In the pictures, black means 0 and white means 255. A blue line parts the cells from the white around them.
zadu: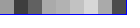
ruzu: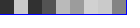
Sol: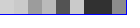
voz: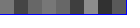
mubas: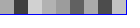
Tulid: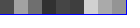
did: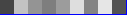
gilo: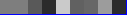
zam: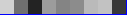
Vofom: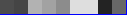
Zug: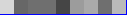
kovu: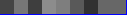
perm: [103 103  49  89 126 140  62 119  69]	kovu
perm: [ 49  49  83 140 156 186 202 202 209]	Sol
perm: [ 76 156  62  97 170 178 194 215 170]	zadu
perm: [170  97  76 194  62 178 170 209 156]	mubas

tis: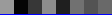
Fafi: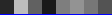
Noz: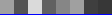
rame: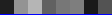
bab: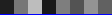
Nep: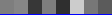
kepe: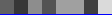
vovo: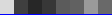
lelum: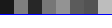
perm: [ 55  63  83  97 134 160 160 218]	Noz
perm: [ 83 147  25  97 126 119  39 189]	Fafi
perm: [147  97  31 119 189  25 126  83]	bab
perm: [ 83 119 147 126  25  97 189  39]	Fafi
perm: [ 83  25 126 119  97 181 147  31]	rame
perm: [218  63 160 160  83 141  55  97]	kepe
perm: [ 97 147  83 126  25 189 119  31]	bab

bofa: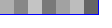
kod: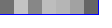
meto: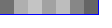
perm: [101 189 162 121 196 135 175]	bofa
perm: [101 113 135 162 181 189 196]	kod
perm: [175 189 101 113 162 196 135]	meto
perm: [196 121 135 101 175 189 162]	bofa
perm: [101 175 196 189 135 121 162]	bofa
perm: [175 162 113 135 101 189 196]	meto

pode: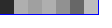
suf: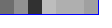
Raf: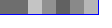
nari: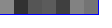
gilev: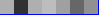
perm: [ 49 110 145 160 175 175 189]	suf
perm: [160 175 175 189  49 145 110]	suf
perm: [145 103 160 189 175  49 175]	gilev
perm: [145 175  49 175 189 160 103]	gilev

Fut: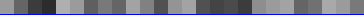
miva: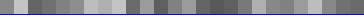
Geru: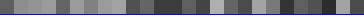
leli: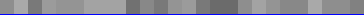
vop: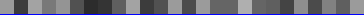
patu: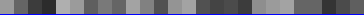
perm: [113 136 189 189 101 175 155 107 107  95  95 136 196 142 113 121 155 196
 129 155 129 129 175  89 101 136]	miva
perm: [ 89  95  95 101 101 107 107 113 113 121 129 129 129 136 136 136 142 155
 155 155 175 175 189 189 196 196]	miva
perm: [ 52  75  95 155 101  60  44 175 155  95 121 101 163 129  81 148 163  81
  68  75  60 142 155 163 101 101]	patu
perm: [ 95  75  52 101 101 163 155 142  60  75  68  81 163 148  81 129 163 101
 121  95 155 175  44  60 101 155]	patu
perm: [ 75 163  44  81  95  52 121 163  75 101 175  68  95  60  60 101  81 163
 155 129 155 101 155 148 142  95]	Geru

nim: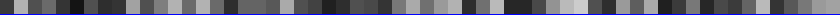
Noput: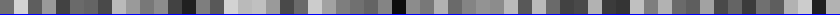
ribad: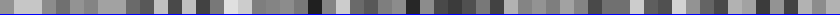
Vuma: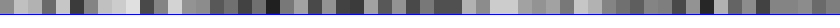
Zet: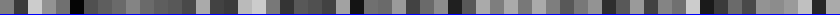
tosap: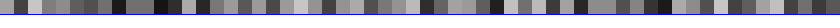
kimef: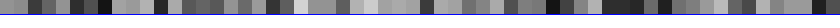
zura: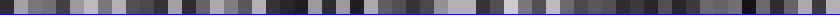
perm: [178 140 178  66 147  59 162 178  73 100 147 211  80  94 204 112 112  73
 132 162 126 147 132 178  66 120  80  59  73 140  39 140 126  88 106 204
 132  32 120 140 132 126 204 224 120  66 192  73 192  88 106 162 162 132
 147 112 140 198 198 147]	ribad
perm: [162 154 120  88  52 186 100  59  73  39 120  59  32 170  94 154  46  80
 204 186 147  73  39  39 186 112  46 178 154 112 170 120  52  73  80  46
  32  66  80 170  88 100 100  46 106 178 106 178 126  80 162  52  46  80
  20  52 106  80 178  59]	nim

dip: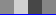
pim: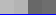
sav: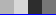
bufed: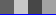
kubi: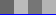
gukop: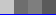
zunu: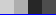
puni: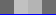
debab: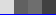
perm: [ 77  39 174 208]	zunu
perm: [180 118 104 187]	kubi
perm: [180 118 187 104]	kubi
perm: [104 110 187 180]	pim

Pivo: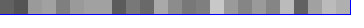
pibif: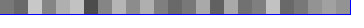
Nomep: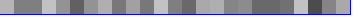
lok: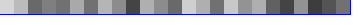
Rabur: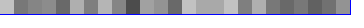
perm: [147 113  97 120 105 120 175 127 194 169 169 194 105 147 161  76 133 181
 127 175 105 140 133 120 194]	Rabur
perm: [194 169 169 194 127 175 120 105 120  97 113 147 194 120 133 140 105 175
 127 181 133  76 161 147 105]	Rabur

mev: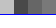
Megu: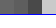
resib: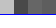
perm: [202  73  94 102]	Megu
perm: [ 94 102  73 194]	resib
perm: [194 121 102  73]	mev
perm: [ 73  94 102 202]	Megu
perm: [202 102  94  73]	Megu
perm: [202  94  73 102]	Megu
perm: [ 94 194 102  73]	resib

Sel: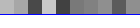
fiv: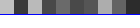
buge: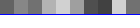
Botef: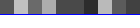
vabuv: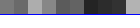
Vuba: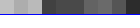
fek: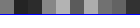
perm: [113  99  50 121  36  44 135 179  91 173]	fek
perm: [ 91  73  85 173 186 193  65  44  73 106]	Botef
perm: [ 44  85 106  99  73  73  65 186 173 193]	Vuba
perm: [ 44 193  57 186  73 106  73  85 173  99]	fiv
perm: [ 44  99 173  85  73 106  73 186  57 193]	fiv
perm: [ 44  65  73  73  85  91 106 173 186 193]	Botef
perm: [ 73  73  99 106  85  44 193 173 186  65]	Vuba

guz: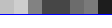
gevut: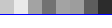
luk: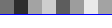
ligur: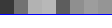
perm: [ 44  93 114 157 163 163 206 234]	luk
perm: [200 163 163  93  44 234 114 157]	gevut

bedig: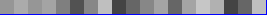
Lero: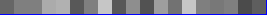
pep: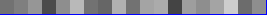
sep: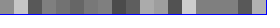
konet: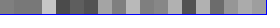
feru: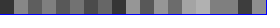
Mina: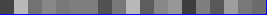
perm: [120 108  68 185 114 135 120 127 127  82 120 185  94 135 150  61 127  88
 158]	Mina
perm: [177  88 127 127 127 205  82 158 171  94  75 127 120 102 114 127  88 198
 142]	sep
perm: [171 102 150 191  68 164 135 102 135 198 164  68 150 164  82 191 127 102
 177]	bedig
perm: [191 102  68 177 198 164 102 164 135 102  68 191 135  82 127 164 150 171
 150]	bedig
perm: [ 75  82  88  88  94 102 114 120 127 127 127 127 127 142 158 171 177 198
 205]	sep

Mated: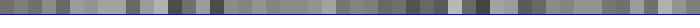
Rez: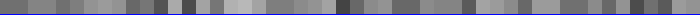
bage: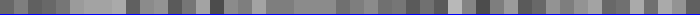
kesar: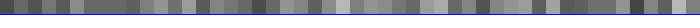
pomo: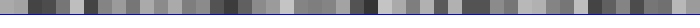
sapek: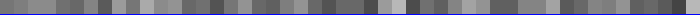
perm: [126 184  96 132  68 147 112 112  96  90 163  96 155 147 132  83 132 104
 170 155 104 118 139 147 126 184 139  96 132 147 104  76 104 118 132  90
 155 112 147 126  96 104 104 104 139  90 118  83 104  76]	kesar
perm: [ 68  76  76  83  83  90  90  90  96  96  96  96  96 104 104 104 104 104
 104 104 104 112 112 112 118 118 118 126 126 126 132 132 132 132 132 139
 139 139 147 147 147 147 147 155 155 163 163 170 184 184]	sapek
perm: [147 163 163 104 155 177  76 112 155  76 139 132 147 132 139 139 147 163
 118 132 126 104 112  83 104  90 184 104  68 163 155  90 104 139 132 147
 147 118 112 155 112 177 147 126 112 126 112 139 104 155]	Mated

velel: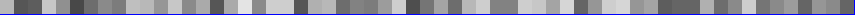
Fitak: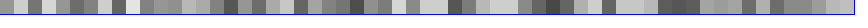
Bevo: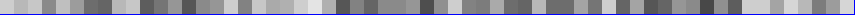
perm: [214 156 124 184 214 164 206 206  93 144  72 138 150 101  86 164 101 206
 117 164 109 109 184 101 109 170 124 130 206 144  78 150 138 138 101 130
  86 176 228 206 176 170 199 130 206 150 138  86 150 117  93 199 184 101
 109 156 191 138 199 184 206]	Bevo
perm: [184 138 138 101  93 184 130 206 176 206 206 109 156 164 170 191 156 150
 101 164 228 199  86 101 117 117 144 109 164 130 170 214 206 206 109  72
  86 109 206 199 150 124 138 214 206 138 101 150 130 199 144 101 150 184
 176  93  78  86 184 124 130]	Fitak
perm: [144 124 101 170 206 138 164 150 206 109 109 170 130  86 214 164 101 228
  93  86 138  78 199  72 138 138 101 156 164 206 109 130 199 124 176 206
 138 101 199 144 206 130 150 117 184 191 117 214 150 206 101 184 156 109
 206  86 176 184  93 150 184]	Bevo
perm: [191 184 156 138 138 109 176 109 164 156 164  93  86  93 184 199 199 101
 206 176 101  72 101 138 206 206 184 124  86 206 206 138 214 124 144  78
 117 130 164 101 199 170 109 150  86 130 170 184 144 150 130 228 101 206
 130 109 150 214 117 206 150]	Fitak

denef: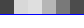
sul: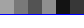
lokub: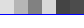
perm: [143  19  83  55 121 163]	sul
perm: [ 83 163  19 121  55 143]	sul
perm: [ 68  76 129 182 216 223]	lokub

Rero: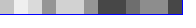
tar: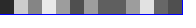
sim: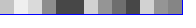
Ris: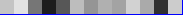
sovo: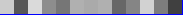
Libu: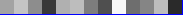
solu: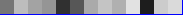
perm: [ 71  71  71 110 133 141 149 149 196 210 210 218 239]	sim
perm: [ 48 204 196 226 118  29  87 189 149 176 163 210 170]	Ris

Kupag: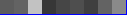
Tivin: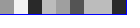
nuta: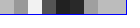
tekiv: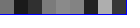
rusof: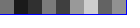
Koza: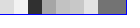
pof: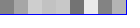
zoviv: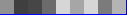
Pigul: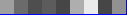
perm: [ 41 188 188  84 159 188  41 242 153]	Tivin
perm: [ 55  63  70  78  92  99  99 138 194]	Kupag
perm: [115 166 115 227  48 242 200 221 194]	Koza

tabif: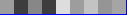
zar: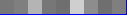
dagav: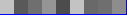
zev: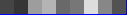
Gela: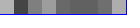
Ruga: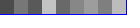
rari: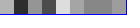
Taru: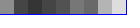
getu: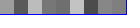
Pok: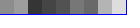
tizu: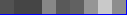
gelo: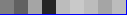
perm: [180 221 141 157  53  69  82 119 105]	Pok
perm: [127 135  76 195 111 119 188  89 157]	getu
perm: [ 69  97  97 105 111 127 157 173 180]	Gela
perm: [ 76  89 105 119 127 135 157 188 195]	Ruga

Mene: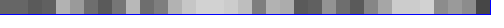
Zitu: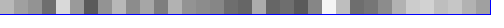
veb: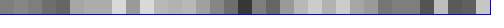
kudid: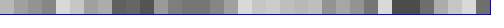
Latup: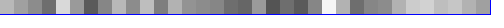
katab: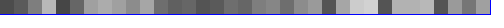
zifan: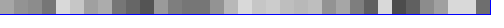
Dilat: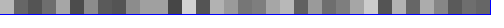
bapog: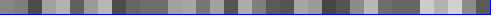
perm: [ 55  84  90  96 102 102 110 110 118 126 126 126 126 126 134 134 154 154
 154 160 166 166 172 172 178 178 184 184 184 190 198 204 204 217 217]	veb
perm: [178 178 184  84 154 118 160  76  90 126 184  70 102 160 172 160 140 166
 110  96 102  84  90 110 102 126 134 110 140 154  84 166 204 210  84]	katab
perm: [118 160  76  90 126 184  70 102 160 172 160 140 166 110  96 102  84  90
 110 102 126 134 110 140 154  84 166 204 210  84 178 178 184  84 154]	katab

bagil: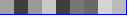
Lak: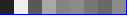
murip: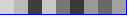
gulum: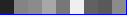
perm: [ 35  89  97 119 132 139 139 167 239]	gulum
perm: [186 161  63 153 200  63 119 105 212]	bagil

